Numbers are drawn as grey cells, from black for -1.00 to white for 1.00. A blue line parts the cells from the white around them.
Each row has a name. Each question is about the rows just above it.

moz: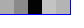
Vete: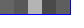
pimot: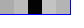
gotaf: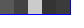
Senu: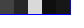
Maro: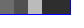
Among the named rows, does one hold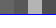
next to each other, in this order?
no
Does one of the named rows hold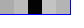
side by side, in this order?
yes
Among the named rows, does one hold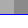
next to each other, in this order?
yes
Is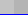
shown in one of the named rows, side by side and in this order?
yes
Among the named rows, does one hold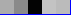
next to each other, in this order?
no
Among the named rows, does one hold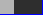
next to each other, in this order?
no

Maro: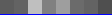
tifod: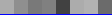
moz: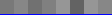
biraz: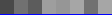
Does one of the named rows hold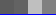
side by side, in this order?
yes
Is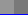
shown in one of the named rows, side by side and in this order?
no
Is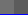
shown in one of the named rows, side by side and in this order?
yes
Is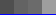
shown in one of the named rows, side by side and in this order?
no
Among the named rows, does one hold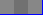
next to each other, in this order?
no
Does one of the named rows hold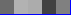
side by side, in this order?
no
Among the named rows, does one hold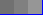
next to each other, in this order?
yes

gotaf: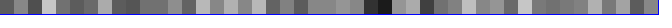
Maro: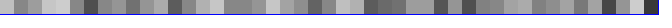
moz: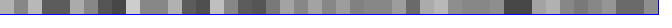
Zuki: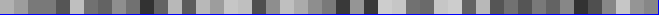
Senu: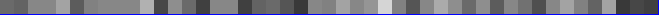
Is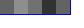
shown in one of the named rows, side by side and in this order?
yes
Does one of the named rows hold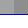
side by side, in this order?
yes
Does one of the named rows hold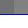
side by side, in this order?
yes
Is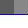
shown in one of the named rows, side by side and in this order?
yes

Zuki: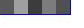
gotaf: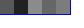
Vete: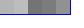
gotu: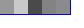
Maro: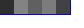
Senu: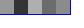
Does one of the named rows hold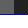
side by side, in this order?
no
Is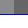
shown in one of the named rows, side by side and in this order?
yes
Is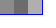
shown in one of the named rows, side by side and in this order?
no
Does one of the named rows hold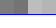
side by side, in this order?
no

